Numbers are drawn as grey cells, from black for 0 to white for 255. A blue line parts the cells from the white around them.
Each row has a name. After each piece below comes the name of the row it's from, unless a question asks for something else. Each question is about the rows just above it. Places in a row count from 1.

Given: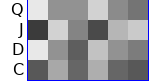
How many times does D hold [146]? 2
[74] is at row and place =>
J, 4
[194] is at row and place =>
D, 4
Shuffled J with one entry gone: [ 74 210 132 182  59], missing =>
[202]
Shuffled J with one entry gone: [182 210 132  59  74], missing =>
[202]
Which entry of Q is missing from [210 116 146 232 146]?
[139]
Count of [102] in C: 2

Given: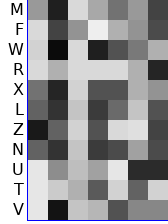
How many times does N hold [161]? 1
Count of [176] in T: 1
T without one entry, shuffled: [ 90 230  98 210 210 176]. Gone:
[203]
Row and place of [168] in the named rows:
M, 4
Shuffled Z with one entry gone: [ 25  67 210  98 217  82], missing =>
[223]
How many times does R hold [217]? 4
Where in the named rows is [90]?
T, 4

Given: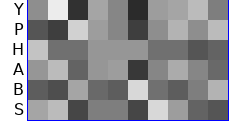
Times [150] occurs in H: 3
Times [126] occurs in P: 0
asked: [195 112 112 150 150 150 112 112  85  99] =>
H
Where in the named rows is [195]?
H, 1
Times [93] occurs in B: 3

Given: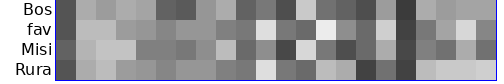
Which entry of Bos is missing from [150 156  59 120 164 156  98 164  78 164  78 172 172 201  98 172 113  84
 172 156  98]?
[90]
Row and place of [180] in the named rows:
Misi, 2

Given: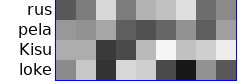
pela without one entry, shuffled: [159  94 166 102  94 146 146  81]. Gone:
[152]
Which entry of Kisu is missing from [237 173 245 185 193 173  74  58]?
[207]
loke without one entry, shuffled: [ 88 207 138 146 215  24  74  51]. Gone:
[199]
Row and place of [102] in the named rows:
pela, 6

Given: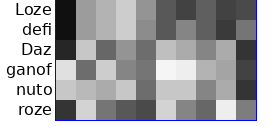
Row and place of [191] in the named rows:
Daz, 6
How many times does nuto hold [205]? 0
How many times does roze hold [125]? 1
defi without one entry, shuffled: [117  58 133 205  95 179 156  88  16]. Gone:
[140]

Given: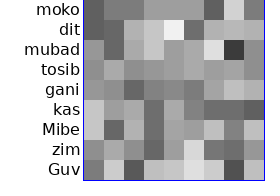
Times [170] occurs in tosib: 2
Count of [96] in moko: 2
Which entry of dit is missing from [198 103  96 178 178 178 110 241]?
[184]
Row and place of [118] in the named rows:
zim, 7

